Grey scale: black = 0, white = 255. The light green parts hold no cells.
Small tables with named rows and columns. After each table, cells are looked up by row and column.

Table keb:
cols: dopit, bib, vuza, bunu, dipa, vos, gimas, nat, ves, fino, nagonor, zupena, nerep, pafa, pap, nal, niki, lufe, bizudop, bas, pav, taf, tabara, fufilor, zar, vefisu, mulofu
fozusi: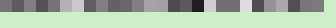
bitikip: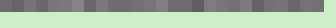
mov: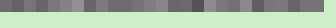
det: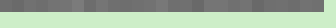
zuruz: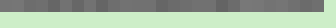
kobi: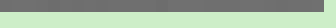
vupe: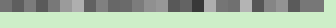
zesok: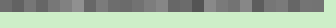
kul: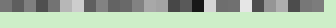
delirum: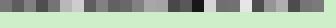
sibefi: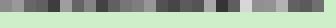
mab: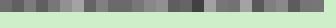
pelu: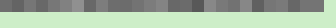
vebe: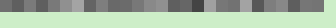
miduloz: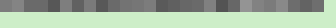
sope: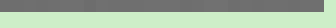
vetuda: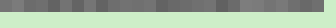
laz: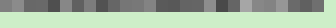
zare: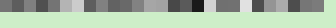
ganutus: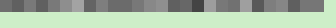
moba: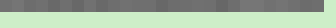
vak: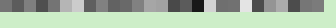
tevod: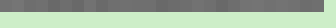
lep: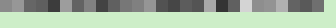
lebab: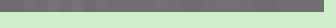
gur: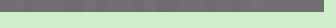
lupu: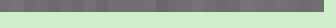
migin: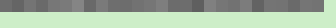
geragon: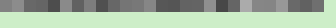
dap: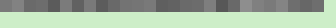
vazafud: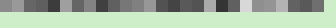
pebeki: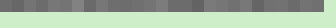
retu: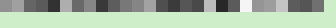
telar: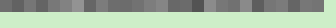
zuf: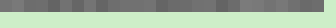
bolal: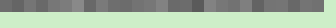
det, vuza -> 113
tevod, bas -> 110
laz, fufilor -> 150
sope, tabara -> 111
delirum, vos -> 184
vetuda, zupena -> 112
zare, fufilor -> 171
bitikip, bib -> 101
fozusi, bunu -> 82

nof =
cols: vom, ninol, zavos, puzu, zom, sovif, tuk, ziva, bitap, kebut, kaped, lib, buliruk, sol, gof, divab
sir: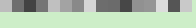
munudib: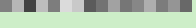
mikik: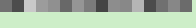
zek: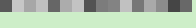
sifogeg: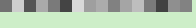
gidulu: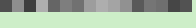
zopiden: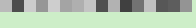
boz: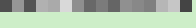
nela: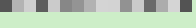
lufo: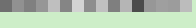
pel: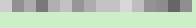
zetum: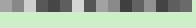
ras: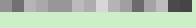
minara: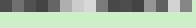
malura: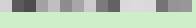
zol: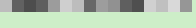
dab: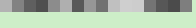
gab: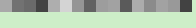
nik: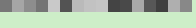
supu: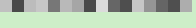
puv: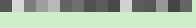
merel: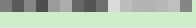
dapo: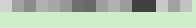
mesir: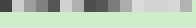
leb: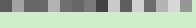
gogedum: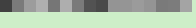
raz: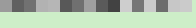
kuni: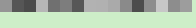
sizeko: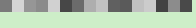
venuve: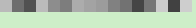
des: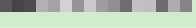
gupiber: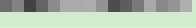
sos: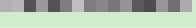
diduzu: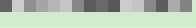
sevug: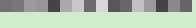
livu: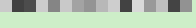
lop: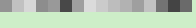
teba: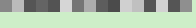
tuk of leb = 103
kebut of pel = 195
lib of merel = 180
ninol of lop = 193
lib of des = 193
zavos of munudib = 66
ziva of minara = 216
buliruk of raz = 203
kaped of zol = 95
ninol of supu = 73
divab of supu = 173
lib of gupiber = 121
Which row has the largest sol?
sir

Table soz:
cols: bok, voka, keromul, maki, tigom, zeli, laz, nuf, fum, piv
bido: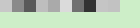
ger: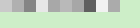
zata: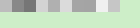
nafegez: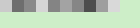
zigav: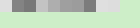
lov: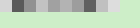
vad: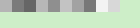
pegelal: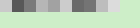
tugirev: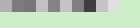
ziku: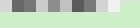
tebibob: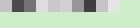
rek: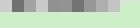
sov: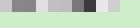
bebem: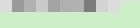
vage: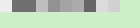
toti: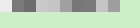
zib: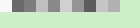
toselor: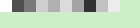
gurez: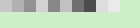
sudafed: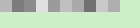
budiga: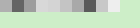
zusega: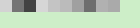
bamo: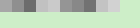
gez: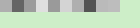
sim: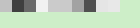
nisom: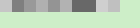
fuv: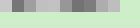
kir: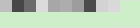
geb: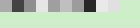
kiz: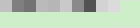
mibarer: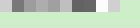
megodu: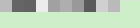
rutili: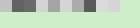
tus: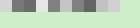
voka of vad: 123
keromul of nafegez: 137
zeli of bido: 219
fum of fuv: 173
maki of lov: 194
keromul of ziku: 118
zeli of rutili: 213
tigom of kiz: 182
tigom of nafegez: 132
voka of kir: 71
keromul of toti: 109
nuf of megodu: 90
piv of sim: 232
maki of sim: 241
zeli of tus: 197
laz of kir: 157
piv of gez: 189
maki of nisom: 176
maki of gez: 223

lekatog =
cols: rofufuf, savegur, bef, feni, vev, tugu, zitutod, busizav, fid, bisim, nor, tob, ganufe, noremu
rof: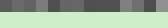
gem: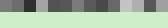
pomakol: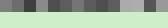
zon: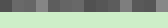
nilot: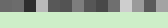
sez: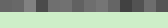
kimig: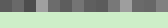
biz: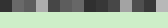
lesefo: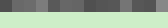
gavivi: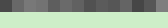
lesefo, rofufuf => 79
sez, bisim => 101
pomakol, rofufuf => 126
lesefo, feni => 124
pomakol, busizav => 92
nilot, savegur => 108
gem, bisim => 104
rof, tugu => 101
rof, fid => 81
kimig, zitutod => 116
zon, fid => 86
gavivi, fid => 91
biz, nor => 163
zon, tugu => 101
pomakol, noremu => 153
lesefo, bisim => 87
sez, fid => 117
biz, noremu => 184
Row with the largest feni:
nilot

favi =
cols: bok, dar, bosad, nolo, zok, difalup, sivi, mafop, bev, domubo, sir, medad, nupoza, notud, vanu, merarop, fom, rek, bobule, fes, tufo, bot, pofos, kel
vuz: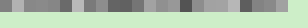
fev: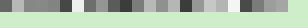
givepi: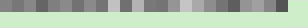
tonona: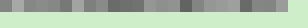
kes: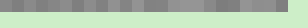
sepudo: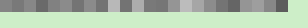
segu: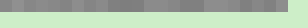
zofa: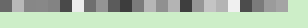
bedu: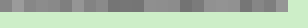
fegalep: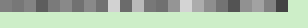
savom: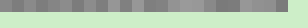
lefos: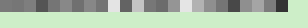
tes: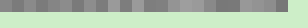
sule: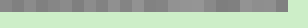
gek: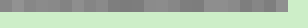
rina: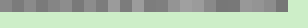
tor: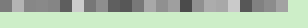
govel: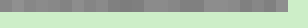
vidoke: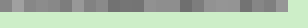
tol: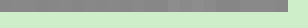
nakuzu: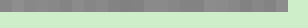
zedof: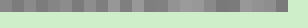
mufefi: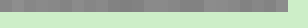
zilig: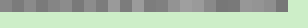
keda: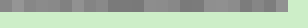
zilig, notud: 128
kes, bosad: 138
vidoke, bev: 138
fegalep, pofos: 129
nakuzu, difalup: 132
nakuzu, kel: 140
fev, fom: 151
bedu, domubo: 117
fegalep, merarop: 212
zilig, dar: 123
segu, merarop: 128
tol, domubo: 136
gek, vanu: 135
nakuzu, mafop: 134
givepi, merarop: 197
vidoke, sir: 117
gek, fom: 125
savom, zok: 133
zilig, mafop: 140
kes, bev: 129

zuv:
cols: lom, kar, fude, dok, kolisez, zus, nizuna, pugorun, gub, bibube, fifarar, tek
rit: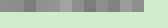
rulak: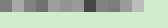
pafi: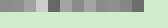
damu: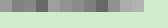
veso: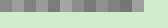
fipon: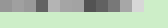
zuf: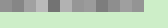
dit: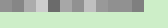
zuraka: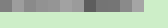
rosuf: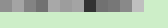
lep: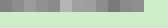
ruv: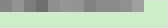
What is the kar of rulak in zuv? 169
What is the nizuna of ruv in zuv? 148
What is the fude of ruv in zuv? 125
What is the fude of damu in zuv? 134
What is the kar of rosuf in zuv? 164
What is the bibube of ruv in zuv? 138
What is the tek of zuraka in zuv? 165
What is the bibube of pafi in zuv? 143
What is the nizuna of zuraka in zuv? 155
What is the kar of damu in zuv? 129
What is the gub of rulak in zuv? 131
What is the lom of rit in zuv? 142
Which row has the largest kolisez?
fipon

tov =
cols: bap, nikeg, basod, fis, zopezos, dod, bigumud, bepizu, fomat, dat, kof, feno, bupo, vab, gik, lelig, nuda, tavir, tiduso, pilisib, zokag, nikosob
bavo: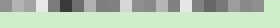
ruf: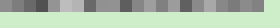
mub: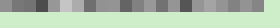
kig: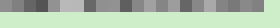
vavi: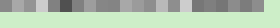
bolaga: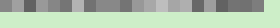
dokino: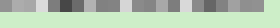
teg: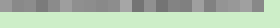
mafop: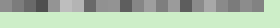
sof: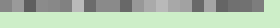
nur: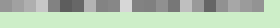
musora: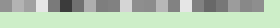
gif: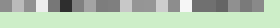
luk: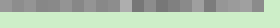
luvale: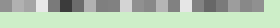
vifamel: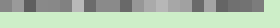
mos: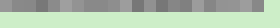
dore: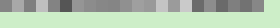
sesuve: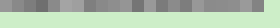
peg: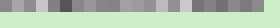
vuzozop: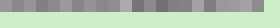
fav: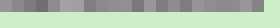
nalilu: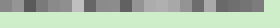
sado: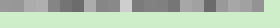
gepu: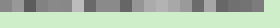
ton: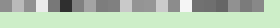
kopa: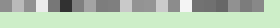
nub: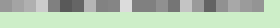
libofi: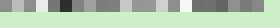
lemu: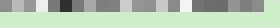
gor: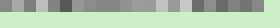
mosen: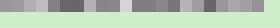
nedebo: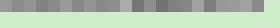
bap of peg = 136
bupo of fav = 152
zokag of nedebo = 161
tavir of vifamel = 164
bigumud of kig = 184
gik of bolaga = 166
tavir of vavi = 127
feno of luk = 119
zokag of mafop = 140
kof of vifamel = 105
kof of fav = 144
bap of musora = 145
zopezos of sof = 136
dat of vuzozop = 142
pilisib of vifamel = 112
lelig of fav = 125

